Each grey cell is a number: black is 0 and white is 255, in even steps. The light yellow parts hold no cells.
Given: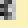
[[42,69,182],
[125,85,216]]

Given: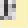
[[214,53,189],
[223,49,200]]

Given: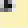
[[196,29,12],
[132,98,140]]

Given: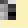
[[171,151,49],
[156,144,75]]

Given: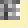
[[178,90,200],
[144,93,115]]

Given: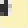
[[44,50,192],
[46,45,229]]

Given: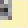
[[148,134,161],
[75,40,174]]

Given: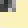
[[66,55,104],
[67,68,198]]
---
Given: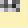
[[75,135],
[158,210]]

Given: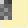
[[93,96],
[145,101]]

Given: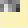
[[219,149],
[228,166]]

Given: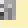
[[169,196],
[144,128]]

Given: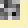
[[50,106],
[153,187]]

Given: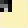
[[122,11],
[198,13]]

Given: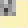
[[167,144],
[61,147]]

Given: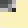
[[91,145],
[192,137]]
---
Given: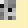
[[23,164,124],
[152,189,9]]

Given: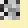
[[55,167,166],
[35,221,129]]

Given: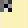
[[112,5,152],
[103,228,15]]

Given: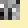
[[249,126,163],
[82,162,56]]

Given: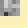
[[146,207,168],
[135,159,162]]

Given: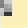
[[126,165,177],
[202,151,156]]
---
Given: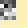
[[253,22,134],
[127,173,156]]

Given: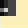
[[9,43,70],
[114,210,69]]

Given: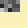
[[36,119,149],
[197,150,36]]

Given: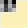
[[190,60,176],
[163,74,141]]

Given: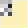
[[214,220,35],
[252,148,193]]

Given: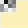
[[153,240,108],
[154,203,244]]

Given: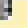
[[134,202,89],
[135,94,24]]
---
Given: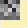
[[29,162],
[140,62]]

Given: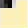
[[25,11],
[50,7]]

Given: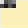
[[83,103],
[26,87]]

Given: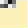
[[182,18],
[66,234]]

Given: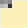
[[153,135],
[199,51]]

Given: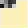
[[122,45],
[154,67]]

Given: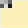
[[170,104],
[221,27]]

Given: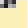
[[49,124],
[28,181]]
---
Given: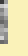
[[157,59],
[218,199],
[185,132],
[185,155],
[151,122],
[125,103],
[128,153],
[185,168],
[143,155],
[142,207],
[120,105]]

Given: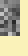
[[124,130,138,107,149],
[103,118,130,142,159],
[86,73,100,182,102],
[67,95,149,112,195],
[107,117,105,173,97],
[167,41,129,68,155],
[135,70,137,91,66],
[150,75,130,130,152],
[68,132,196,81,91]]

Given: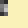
[[42,78],
[166,127],
[193,116],
[98,51]]

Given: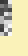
[[236,62,55],
[166,97,126],
[68,87,73],
[184,227,78],
[111,108,186],
[220,220,180],
[246,202,74],
[142,239,60],
[248,114,201]]

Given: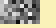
[[97,69,164,167,62,133,33,113,237,191],
[87,25,175,39,229,126,155,134,152,199],
[64,99,87,172,46,75,110,189,124,199],
[101,99,241,115,81,193,216,94,195,188],
[106,52,37,102,114,102,167,137,149,108],
[135,102,213,91,201,13,120,111,92,147]]

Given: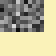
[[96,139,83,158,23,122,197,67,94,113,119],
[65,112,139,52,158,108,144,111,148,107,67],
[107,67,114,132,170,98,145,97,102,102,21],
[96,136,92,91,37,69,204,117,62,111,103],
[179,67,115,161,148,146,78,61,132,163,86],
[54,147,143,117,79,81,110,46,117,157,172],
[83,44,46,182,138,156,81,216,123,74,109],
[95,52,98,138,57,103,13,133,90,98,157]]
